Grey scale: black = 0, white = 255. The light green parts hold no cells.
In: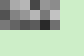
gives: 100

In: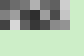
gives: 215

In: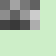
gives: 57

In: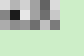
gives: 142

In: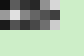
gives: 82

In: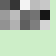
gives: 177

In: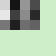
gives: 31

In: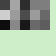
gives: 136

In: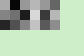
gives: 81
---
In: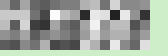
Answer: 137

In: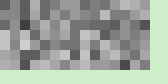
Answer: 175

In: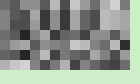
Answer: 209

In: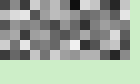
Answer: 38

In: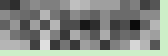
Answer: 64
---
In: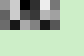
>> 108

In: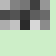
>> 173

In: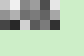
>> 69

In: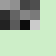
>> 34

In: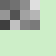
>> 62

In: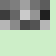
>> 182

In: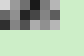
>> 47
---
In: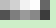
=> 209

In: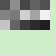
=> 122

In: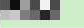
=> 15

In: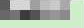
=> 213

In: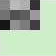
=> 81

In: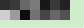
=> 57

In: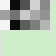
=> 115
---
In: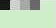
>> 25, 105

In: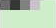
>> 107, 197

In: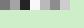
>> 120, 205

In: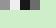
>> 148, 108

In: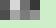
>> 88, 145

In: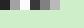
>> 36, 185
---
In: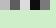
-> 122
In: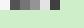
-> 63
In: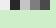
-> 74
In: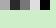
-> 2
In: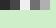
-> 176
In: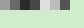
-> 84
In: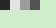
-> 82
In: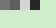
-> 39
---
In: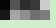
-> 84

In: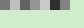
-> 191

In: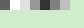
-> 255

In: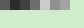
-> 44

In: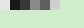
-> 23

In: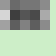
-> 106

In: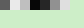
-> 234

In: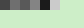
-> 111
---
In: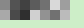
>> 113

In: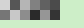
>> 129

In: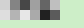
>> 160

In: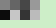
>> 101

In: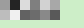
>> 127

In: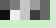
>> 197
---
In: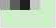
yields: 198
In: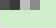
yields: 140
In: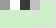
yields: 191
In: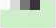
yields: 54
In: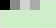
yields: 171
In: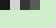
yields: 91
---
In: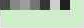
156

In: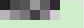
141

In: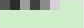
45

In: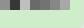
191

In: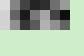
55

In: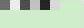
236

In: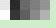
253
